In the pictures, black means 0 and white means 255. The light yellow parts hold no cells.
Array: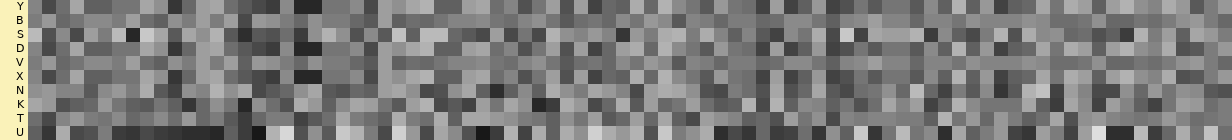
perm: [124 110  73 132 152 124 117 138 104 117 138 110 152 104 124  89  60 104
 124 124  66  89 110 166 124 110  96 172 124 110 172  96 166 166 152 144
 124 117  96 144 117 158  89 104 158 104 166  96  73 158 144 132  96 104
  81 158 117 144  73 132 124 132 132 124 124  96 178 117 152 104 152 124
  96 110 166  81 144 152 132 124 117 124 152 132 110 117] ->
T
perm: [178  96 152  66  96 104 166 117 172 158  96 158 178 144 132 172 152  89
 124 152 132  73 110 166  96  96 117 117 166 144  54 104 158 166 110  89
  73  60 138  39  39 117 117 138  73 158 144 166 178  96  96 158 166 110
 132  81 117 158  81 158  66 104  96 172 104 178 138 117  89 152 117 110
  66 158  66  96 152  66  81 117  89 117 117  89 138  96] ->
Y

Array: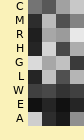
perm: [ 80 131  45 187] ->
M
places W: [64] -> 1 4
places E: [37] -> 2 4

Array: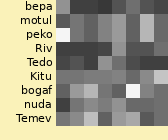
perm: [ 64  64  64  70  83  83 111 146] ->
Riv
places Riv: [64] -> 1 2 3
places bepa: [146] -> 1
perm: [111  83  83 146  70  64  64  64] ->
Riv
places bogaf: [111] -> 8
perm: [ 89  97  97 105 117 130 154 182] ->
motul
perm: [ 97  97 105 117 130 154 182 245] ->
peko

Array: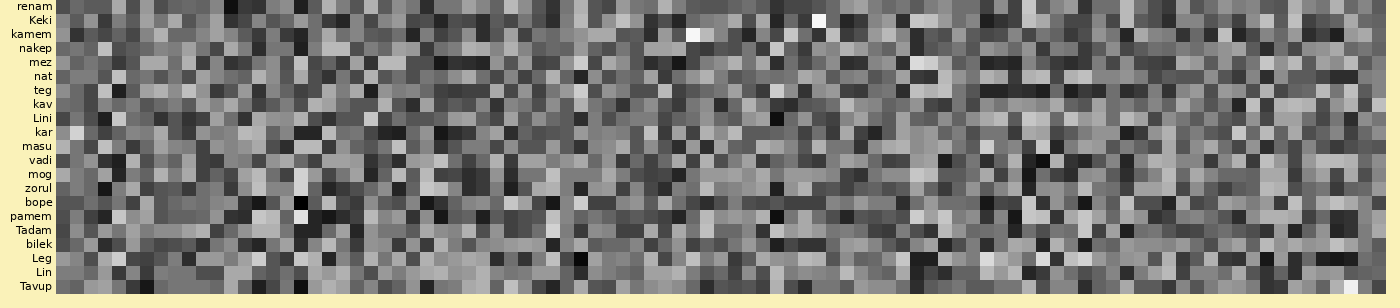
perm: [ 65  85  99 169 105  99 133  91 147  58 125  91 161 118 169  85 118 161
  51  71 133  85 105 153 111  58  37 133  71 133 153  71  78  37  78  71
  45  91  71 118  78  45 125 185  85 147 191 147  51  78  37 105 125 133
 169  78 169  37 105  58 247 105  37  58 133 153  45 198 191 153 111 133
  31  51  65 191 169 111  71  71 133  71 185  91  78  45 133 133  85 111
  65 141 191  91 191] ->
Keki
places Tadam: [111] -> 35 58 67 70 73 78 84
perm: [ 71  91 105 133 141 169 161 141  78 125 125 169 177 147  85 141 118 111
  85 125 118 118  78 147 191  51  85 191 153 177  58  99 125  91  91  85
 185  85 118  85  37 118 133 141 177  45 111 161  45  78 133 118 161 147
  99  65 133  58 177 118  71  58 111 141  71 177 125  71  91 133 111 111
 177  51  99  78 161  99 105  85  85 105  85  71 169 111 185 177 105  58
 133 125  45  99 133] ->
nat
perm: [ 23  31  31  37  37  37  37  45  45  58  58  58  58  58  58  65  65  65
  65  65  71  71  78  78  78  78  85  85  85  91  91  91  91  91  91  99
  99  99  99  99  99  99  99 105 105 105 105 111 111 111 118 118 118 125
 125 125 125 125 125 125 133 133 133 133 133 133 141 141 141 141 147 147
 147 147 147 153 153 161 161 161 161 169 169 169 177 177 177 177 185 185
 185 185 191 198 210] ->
zorul
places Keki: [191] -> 41 63 70 87 89
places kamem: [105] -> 9 10 36 82 88 95
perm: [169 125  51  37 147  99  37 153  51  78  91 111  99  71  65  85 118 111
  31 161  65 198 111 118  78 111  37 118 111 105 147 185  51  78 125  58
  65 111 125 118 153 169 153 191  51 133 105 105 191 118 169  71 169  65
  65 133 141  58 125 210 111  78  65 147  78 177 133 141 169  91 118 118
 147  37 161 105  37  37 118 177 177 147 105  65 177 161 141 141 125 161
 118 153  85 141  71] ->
Tadam

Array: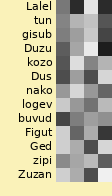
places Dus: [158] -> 2
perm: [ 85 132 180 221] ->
kozo
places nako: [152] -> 1 3
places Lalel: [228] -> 3

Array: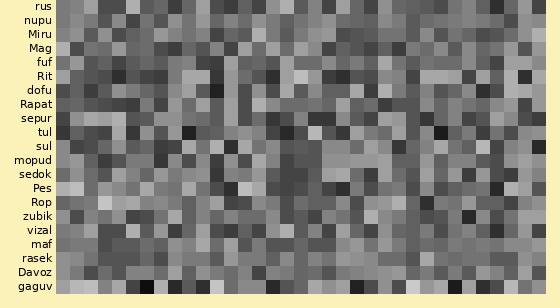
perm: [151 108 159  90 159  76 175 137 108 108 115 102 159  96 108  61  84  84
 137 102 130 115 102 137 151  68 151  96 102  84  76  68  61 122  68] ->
Rapat
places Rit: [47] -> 5 16 21 34

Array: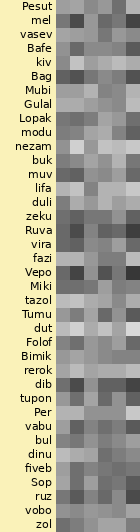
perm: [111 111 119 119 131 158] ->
fiveb
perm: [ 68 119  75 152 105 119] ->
mel

